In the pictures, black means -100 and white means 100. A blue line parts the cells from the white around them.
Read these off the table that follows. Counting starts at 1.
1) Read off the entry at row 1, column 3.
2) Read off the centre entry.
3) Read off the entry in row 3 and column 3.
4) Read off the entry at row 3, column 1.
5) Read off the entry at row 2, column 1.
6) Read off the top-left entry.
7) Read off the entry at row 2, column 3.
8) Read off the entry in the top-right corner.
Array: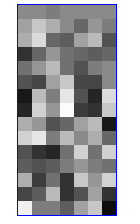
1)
-2
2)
97
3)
-19
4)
36
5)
26
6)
8
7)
36
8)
8

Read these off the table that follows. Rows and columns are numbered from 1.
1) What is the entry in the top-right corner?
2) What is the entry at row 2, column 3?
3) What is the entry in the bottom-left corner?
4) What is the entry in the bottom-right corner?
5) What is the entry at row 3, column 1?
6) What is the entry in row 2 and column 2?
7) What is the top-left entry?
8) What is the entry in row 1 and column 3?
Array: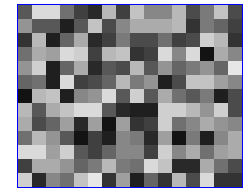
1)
-41
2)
-31
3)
62
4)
-60
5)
-60
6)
-31
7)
-31
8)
71

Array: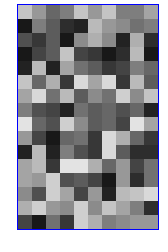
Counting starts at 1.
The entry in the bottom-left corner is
-47
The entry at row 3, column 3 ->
-28
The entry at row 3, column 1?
-37
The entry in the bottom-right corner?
19
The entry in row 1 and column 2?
19
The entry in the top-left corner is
54
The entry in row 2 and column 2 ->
-1
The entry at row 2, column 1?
-81
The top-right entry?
29
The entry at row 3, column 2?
-57
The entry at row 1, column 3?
-19
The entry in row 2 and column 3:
-28

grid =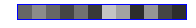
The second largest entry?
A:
27
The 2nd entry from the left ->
9
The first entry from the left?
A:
-20
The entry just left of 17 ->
-65

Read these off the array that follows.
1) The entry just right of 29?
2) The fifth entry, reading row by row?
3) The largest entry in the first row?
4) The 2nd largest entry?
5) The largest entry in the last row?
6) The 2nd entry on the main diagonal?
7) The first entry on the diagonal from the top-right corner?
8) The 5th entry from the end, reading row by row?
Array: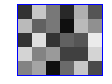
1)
-88
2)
38
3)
56
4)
74
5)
56
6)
-24
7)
-33
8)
29
